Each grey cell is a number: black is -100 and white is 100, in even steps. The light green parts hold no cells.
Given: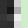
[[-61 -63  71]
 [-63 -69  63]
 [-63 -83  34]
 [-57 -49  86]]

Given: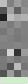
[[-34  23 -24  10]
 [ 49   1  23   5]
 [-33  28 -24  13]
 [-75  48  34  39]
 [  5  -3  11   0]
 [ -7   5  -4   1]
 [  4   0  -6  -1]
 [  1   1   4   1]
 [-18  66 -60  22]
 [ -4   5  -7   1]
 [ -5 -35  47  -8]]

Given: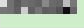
[[ -8 -11 -24  61 -25  -9 -26 -22 -34 -88 -21]
 [ 74 -11 -28 -14 -17 -23   7 -17 -20  47  -7]]

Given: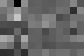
[[ -62  -60  -37  -64  -16  -17   -3  -17  -12  -11  -23  -13]
 [  17  -11 -100   12  -26  -24  -27  -29  -20  -18    4  -33]
 [ -10    0   22   -9  -22  -23  -29  -23  -11  -15  -64    6]
 [ -21   13   54  -13   -7  -15    5    2  -40  -32  -12  -12]
 [ -39  -41  -42  -37   -2   -5   14   -2  -21  -23   -4  -23]
 [ -52  -48  -17  -51  -25  -23  -42  -26  -19  -28  -53  -22]
 [  32   20  -34   31  -23  -25  -32  -27  -20  -18   -2    4]
 [   1  -12  -49   -1  -28  -24  -39  -36  -28  -30  -29  -29]]

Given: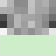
[[ 92  45  11  26  13  28  40  80]
 [ 66  41   8  10  52  29  37  13]
 [ 36  33  18  15  49  28  28   5]
 [-37   8  42  29  29  23  11 -14]
 [-57   5  42  24  51  24   6 -47]]

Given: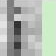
[[ 50  -2 -18  36  36  50]
 [ 61  -1  54  53  58  53]
 [ 49   3 -17  36  44  58]
 [ 69  -1  63  55  58  45]
 [ 78  16 -60  26  48  39]
 [ 66  12 -48  29  32  36]
 [ 80  14 -16  36  61  45]
 [ 55   3 -55  27  51  62]]

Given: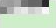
[[ -2  38  73  82  61  72  94]
 [ 26  21  31 -10 -20 -19 -66]]

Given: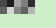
[[-22  68   2 -23  41]
 [-44 -77  28  -1 -64]]
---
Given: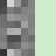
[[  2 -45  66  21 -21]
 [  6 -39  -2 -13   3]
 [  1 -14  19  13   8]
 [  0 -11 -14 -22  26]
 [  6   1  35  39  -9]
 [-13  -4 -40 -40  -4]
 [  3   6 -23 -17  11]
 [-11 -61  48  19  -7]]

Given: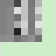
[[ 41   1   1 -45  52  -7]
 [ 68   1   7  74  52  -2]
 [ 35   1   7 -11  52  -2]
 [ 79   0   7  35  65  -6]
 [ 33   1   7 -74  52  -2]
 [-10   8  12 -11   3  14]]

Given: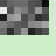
[[-89 -40 -22 -16 -15 -36 -41]
 [-34  82 -35  10  -3 -33  20]
 [-51 -77  17  28 -39 -18 -62]
 [ 28  -3 -15 -29 -35   5  12]
 [-36 -16 -64 -26  16 -74 -53]]

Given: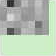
[[ 25  37 -59   4  44  26  51]
 [ 29  22  36  33  23  20  42]
 [ 29  18  67  40  16  21  33]
 [ 25  37  31  22  34  44  -9]
 [ 23  43 -33   5  45  39  13]]

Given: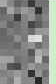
[[-13  31   6 -22 -10 -55 -10]
 [ -5 -21  30   0  21   9 -61]
 [  4 -10  -6 -52   2  14 -16]
 [ -5   2 -23 -13   1 -45 -27]
 [ 19 -21  -3 -10  -2 -16  18]
 [  0 -17 -15  12  -5  68  75]
 [  5 -13  -9 -19   5  15 -13]
 [ 20  -2  -6  -1   1 -31  33]
 [-20  28  25 -11  -3 -14  47]
 [  5  18 -32 -41  -1  19   6]
 [-14   1   8  20   9 -60  17]
 [  2  13  -4  36   6   8 -67]]

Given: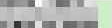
[[ 71  17  -3  16  21 -11  97  64  45 -14  -6  50  15  77]
 [ 54  52  43  59  56  52  38  53  54  41  47  52  52  50]
 [ 49  50  46  55  50  51  39  48  50  49  47  50  48  48]
 [ -3   3  42 -57  15 -13  76   3  -8  60 -18 -14  13 -11]]
